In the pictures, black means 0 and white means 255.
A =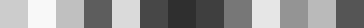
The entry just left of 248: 204
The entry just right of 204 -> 248

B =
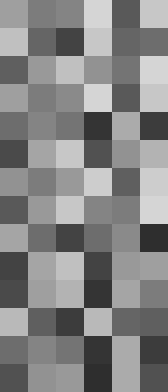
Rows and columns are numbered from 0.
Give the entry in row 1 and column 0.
192
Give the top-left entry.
159
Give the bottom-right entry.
81
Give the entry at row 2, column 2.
192
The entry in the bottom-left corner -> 81
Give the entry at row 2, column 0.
95
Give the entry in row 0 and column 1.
124
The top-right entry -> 199
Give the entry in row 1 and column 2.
67
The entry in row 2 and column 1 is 153

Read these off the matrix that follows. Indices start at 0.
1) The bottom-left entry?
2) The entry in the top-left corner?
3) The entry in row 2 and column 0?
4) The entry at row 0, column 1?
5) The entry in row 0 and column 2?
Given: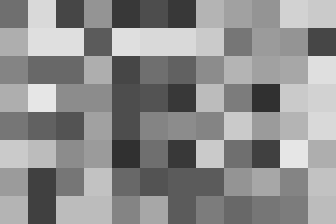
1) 180
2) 111
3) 132
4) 217
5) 70

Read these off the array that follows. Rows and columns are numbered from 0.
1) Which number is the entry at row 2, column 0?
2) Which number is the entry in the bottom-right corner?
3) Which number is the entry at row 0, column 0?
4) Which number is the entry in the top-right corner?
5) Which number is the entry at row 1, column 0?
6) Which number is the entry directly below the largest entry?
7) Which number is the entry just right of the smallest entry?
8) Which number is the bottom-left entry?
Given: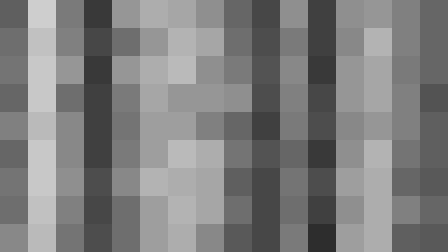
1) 116
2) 89
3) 95
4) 102
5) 110
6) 193
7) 158
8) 136

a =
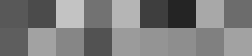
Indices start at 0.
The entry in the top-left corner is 88
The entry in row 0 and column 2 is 195
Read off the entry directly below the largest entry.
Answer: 134
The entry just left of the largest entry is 75
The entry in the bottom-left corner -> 94

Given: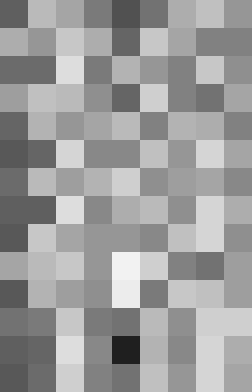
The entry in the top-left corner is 95
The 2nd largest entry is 236
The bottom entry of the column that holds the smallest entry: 114
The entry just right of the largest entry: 207
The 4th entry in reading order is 122
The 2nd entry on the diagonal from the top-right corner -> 129
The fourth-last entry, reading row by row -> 192
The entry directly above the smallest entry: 114
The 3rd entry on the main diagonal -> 221
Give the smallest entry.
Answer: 31
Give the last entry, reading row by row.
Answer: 165
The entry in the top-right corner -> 150
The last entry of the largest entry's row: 158
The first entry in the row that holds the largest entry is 165
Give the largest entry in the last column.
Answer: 207
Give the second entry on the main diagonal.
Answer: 150
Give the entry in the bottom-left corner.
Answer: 88
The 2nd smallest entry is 81
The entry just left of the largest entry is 150
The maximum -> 242
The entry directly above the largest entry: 150
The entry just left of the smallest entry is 136

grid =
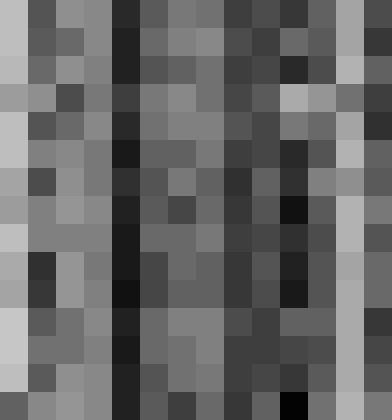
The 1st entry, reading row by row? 190
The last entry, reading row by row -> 120
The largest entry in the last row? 178
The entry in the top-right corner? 76
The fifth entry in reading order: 41
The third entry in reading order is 143
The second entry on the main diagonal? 90
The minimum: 3
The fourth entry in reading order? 136
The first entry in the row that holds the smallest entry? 97
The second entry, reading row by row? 84
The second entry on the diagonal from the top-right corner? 164
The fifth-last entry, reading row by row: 97
